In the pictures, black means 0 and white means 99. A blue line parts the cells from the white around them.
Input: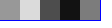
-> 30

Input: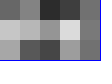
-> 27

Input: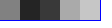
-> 22

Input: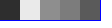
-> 55

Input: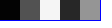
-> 95

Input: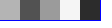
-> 60
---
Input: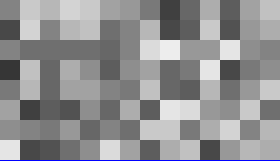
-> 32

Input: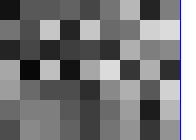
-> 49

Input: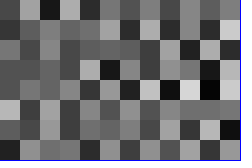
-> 43

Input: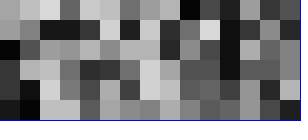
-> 74

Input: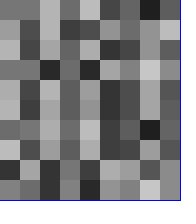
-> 20

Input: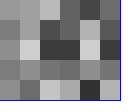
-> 76

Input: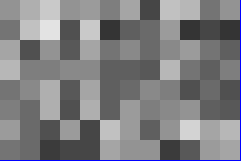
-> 23

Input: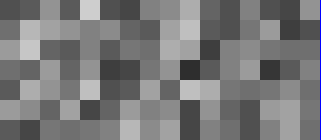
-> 46

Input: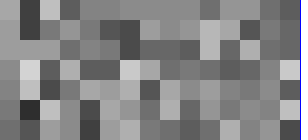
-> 61
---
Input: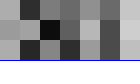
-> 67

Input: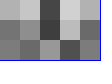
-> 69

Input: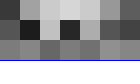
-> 22

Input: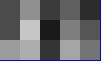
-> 29

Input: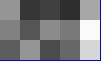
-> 58

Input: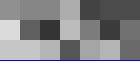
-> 56

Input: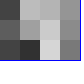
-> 26

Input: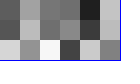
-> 36
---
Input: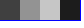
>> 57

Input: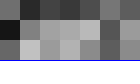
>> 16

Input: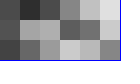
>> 18

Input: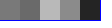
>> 41

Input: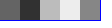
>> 19

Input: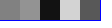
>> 57

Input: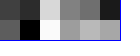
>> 17

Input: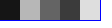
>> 71

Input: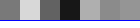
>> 84

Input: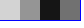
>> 58
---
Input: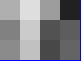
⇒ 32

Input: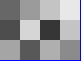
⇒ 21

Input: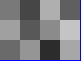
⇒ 54

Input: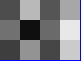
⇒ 41

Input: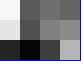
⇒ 50

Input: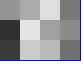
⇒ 62
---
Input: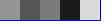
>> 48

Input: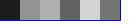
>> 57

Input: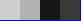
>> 22

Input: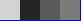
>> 35

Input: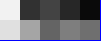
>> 64

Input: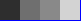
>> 43

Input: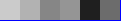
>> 58

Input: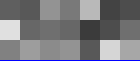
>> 72
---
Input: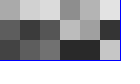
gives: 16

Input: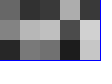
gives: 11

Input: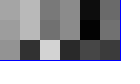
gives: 27

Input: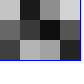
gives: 63

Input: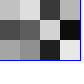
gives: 12

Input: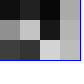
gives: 82

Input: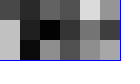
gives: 55

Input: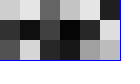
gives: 62

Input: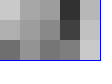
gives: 49
